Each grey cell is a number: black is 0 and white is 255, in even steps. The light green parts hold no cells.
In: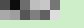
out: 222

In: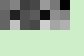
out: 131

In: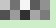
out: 123

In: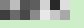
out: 168

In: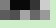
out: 153

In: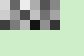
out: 164

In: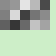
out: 139
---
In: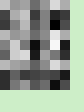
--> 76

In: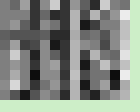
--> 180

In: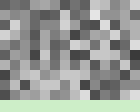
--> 220

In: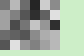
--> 184

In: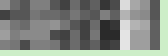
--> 96

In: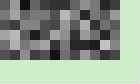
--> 71

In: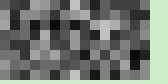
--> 139

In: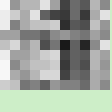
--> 138
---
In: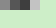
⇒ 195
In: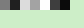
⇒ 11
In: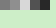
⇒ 40
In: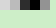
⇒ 147
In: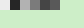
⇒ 89
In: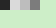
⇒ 124
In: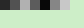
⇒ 200
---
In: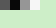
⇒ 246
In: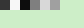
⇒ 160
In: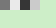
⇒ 203
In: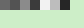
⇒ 38
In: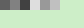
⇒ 192
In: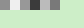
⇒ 121
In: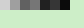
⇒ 11
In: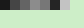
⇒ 195
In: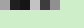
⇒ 144
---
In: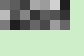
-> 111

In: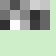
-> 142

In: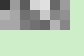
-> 50

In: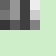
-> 97

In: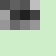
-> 75

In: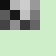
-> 14

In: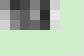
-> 137

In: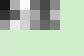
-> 24

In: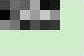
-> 66
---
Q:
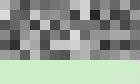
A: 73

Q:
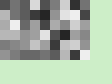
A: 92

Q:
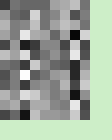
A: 103

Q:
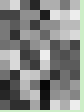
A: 102

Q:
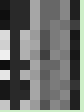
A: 41

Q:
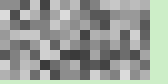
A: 88

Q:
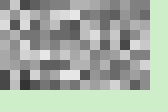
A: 72
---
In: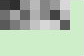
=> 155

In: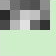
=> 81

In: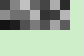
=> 173

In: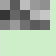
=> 153

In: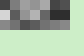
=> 69

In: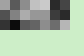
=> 42

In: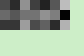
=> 87
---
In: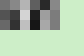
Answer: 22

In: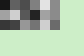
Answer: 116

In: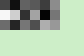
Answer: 79

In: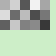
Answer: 129

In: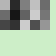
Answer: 204

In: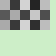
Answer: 211

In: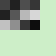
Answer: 143

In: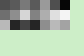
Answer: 142
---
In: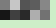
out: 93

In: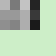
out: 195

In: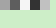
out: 51

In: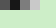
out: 125

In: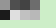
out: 67

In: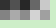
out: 103
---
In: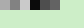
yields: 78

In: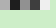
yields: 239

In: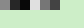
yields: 118

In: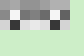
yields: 159

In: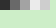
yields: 206

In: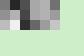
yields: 178

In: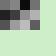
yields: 33

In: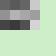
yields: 146

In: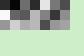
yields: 229
